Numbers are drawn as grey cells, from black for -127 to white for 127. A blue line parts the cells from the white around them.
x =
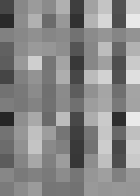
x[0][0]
-56
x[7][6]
29
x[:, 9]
[79, 105, 19, 50, 74, 95, 36, 35, 106, 63, 80, 73, 25, 22]
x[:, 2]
[27, 49, 16, 26, 79, 19, 11, 3, 41, 64, 68, 39, 1, 27]
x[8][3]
-21
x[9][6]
-9
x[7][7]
39
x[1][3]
-20
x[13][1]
12
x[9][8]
-23
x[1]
[-85, 13, 49, -20, 24, -78, 51, 86, -50, 105]
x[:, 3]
[11, -20, 6, 22, -10, -8, -15, -14, -21, 29, 10, 0, -5, -9]
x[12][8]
0
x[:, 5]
[-65, -78, -13, -43, -71, -56, -34, -15, -55, -64, -70, -72, -9, -13]
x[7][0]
-2
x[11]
[-35, 5, 39, 0, 29, -72, 14, 63, -49, 73]
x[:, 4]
[48, 24, 10, 14, 36, 46, 11, 10, 60, -10, 0, 29, 12, -8]
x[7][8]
-6
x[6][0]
-13
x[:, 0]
[-56, -85, 1, -30, -34, -58, -13, -2, -89, -12, -19, -35, 7, -4]
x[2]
[1, 8, 16, 6, 10, -13, 11, 21, 5, 19]
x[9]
[-12, 23, 64, 29, -10, -64, -9, 70, -23, 63]
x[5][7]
82
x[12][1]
-5

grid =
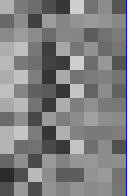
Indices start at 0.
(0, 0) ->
49
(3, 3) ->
-65
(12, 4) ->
-34
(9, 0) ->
51
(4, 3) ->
-61
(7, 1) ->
58
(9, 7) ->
-5
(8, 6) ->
33
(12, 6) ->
19
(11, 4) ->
2
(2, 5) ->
5
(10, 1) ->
-17
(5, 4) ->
41
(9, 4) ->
47
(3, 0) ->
46
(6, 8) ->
-29
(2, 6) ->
-35
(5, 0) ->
44
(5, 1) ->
65
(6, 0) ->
63
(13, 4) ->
4
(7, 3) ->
-68
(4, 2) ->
-16
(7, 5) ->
-1
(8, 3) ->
25
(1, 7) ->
20
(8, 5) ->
13
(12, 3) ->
13
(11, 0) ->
-25
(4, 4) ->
-68
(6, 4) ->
-73
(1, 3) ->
28
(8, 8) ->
10
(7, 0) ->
41

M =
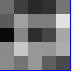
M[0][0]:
-18
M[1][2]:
-2
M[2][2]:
-81
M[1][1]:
32
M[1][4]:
98
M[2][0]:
-118
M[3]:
[10, 71, 24, 22, 45]
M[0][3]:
-78

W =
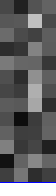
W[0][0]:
-55
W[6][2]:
47
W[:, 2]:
[-44, 64, -62, 3, -26, 16, 47, 39, -67, -64, -58, 8, -82]
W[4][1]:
-25
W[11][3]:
-26
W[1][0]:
-40
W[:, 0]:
[-55, -40, -20, -82, -5, -48, -57, -35, -49, -30, 0, -109, -64]
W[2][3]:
-33
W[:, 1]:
[-94, -38, -52, -74, -25, -82, -67, -38, -114, -65, -71, -28, -9]
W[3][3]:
-35
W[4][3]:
-72
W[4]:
[-5, -25, -26, -72]

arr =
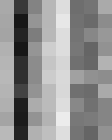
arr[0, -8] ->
41
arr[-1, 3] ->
63
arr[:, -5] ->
[55, 55, 56, 78, 69, 76, 59, 59, 51, 63]
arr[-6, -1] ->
51
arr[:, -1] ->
[42, 12, 24, 18, 51, 13, 42, 5, 5, 18]
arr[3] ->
[49, -104, 21, 78, 93, -8, -26, 18]
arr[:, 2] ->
[3, 21, -2, 21, 12, 11, 19, 44, 19, 49]
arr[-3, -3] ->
8
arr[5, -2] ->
17
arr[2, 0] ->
36
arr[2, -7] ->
-92
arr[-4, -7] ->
-60
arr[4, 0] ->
53
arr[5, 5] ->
33
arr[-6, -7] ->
-81
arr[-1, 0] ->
57
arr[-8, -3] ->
-11
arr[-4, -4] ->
88
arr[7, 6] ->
-14
